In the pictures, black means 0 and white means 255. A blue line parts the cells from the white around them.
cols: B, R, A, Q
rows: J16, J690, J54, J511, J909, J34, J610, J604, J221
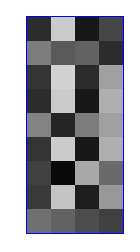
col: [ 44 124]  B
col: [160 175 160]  Q
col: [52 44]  B
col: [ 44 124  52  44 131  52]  B
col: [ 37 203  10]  R

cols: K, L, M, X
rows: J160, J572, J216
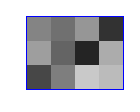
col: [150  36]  M
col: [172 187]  X

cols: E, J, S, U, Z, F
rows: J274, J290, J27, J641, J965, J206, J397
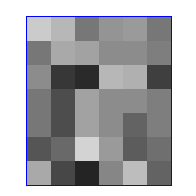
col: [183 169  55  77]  J
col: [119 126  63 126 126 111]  F
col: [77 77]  J

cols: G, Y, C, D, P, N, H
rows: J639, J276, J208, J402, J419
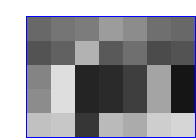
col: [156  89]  D
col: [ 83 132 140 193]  G
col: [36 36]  C
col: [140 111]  P
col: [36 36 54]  C
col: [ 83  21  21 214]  H
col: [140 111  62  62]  P

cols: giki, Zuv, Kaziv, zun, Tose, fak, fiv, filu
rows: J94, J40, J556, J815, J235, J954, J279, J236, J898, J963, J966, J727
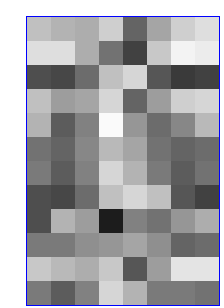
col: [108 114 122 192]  fak
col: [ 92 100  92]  Zuv

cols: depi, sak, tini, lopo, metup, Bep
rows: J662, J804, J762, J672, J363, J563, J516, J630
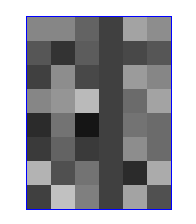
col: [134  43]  depi
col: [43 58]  depi
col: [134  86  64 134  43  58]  depi
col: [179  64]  depi
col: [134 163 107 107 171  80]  Bep

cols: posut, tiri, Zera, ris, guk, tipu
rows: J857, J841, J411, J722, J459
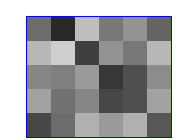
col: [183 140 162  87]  tipu
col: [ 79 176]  guk
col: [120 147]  ris
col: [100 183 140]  tipu
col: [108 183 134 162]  posut

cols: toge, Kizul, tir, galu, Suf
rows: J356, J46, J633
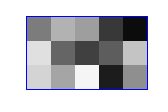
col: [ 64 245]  tir
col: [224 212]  toge
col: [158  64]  tir

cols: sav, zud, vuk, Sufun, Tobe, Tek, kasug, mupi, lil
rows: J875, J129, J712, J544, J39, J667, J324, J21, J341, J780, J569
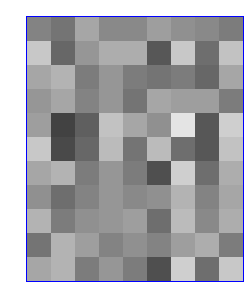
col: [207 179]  kasug
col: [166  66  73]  zud

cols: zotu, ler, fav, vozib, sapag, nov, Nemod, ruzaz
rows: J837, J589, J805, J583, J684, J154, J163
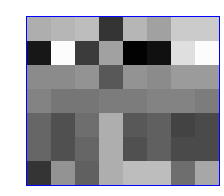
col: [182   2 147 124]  sapag
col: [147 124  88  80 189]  sapag
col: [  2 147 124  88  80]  sapag

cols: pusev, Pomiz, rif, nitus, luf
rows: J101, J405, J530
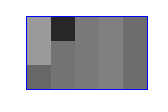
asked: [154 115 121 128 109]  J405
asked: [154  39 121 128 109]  J101
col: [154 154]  pusev
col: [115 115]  Pomiz
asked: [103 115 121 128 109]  J530
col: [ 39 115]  Pomiz

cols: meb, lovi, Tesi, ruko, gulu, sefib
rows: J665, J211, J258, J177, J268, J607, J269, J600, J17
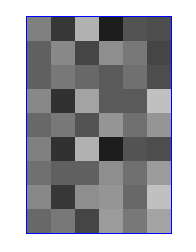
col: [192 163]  sefib
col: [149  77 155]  sefib
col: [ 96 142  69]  Tesi
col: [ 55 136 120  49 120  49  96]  lovi
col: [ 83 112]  gulu

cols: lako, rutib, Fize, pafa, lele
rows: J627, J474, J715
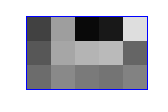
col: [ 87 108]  lako
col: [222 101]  lele
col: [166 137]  rutib

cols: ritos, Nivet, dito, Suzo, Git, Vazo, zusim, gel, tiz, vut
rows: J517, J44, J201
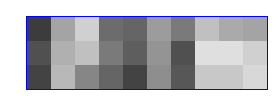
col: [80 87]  zusim
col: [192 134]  dito
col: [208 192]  dito
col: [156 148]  Vazo
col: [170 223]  tiz

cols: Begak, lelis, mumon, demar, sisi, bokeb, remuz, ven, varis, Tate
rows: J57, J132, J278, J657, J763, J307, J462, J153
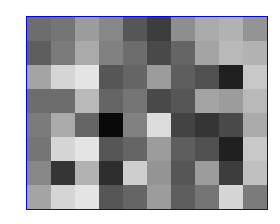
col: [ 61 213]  varis
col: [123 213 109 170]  lelis
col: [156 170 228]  mumon
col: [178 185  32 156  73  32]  varis

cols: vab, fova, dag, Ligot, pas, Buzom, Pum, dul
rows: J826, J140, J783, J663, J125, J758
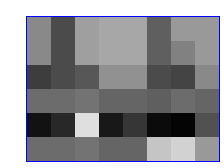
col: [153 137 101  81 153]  dul
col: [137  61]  vab
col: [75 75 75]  fova
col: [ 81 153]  dul

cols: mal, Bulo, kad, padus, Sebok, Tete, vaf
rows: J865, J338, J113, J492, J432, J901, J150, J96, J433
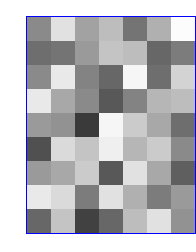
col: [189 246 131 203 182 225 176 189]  Sebok
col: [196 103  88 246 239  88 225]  padus
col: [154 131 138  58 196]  kad

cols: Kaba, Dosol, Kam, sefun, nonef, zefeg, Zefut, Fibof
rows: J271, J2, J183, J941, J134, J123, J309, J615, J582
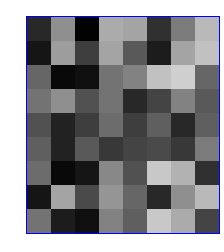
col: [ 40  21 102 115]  Kaba
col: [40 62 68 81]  nonef
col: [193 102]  Fibof

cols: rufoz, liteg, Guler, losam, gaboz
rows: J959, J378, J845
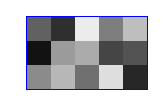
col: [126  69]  losam
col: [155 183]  liteg
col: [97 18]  rufoz

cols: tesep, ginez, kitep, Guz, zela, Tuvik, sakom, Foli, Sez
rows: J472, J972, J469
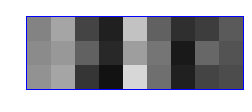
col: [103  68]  Foli
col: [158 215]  zela

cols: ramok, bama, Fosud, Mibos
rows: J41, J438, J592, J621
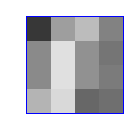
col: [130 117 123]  Mibos
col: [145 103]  Fosud
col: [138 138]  ramok
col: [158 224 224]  bama

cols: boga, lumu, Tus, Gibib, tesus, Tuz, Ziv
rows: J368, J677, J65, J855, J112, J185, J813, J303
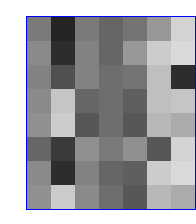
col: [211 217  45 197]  Ziv
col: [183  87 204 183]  Tuz
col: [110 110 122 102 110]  Gibib

